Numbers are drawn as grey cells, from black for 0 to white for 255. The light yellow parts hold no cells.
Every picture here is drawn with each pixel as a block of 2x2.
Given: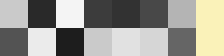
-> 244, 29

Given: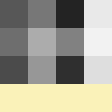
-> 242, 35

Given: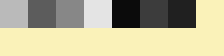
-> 228, 11

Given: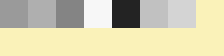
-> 247, 35

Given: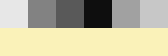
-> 231, 14

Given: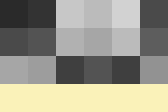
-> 210, 42

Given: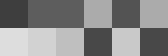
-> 221, 62
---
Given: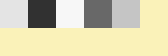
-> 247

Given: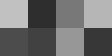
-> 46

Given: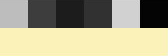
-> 49

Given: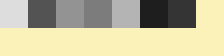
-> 180

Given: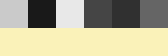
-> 69

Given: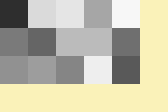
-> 229

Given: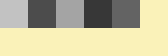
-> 164

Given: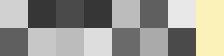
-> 188

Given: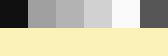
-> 209

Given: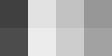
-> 226
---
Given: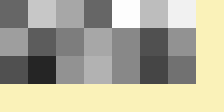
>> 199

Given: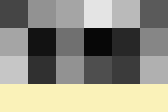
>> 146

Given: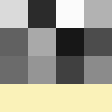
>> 43

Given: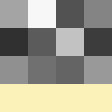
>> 247

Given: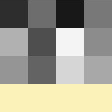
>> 109

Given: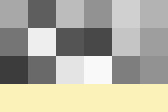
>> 94
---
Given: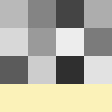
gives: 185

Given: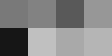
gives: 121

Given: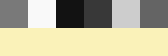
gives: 121

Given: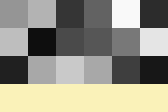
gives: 149

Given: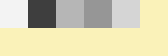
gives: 243

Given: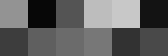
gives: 147

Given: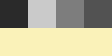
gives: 42

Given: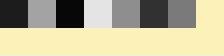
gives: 28

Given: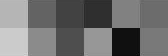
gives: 181

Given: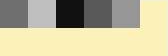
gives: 111
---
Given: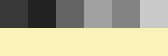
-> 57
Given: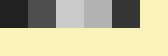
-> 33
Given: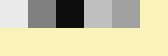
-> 234
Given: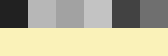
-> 33
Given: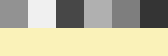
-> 146
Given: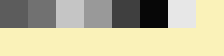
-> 92
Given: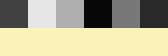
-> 65
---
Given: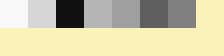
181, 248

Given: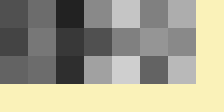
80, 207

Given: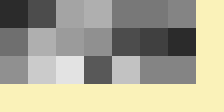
144, 227

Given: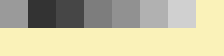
125, 208

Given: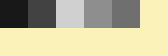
208, 208

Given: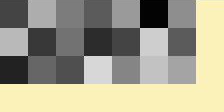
44, 215

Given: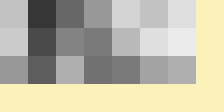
122, 235

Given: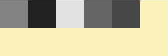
226, 226
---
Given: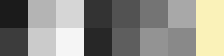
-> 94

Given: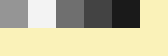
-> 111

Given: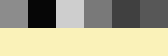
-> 121

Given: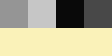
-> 198

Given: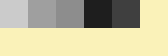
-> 141

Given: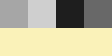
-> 207

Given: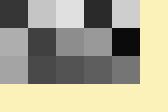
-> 83

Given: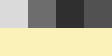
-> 109

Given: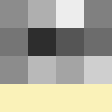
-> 185
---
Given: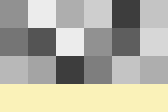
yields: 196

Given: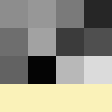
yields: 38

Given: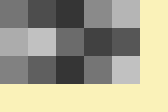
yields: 181

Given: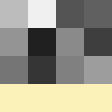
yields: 96

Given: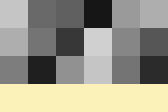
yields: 174

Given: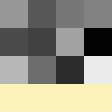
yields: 129

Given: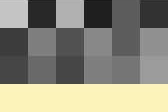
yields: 50

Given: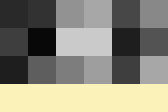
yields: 136
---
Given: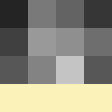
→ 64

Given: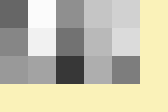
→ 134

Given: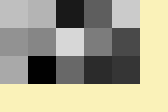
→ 146

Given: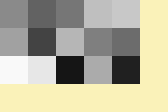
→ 161

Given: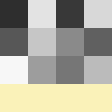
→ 87

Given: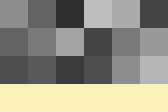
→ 99

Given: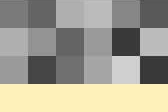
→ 175
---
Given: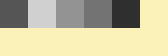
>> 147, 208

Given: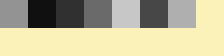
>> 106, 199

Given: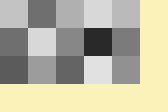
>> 135, 225

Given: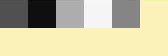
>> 173, 245

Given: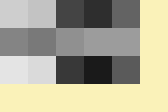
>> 144, 228

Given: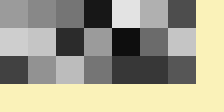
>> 155, 227

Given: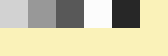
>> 88, 252

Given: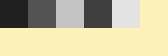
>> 195, 227

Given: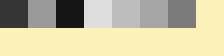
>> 222, 222
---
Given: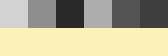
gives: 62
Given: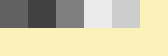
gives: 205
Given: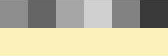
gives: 57
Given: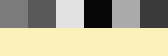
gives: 58
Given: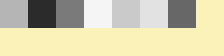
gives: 103
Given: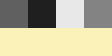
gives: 131
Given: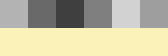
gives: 158
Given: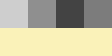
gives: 124
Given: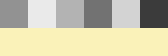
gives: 59
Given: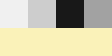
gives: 162
